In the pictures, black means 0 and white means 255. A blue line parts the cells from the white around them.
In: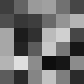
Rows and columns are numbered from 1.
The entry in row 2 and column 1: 78
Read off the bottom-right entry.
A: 42
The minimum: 14
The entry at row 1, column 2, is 100
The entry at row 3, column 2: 28
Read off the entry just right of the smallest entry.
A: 22
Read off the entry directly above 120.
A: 208
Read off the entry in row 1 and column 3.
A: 154
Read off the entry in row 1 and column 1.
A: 62
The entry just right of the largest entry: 140
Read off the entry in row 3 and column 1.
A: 167

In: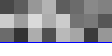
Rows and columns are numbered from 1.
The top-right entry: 129
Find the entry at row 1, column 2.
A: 93
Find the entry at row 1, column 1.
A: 72
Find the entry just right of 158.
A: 218
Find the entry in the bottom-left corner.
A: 107
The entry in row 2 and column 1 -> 204
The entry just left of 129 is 137

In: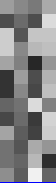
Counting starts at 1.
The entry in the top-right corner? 170
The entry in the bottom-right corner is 101
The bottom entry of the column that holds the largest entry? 241
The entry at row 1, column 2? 136
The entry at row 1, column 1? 157
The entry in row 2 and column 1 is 77
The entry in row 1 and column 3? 121
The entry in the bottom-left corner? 142
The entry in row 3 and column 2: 85
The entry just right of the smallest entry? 149
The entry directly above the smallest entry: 184
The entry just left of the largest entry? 93

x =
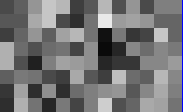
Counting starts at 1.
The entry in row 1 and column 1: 74
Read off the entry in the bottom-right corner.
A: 115
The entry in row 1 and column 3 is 149
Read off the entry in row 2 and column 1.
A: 87
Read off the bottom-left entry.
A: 46
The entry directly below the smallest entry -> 38
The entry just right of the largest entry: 155
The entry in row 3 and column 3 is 149
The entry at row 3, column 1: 62
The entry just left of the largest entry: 115
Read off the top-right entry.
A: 127
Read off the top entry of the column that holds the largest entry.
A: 183
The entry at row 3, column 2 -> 101
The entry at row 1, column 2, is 95
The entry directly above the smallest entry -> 17
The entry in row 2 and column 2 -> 87
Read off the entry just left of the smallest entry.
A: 143
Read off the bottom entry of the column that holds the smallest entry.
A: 206
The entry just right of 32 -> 127

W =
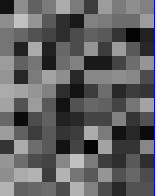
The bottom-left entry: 179
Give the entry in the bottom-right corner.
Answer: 82
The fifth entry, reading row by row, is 171
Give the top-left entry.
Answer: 18
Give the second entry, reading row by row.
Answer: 142
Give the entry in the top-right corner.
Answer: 129
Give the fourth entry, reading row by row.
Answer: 123
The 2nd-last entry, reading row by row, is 82
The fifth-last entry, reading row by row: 129
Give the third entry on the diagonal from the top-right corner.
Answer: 52
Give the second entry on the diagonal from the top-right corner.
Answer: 109
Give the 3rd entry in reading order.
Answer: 97
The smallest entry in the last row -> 39

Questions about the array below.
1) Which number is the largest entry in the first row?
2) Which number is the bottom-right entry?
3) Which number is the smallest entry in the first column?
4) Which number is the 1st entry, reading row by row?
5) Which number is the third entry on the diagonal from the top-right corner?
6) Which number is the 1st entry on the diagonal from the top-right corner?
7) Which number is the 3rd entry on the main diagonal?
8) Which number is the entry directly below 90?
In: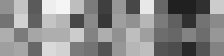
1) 245
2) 131
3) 115
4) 145
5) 131
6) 204
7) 166
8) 96

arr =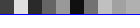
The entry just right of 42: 101
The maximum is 224
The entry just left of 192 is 114

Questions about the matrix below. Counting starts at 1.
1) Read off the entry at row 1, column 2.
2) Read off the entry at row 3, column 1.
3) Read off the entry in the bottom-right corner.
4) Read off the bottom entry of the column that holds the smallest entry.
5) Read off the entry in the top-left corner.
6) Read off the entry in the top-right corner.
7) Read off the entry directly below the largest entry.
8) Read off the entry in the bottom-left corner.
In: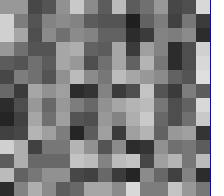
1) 152
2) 208
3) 119
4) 216
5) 152
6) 216
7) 92
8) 44

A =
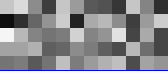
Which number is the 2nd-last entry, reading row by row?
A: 163
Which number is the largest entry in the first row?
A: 218
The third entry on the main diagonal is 132
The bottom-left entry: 116
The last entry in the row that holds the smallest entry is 204
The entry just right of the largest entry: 184
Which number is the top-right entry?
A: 47
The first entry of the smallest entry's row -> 14
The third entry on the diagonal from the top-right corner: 69
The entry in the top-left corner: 198
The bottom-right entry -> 148
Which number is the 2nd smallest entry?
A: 34
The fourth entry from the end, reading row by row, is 191
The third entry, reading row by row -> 140
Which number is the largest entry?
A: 245
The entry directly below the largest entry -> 163
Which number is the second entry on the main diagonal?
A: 47

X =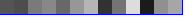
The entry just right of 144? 166
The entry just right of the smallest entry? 144
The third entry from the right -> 27
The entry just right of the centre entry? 50

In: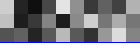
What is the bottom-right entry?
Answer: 132
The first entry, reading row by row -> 206
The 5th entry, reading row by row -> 228
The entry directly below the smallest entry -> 57
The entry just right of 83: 97
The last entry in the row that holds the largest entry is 178
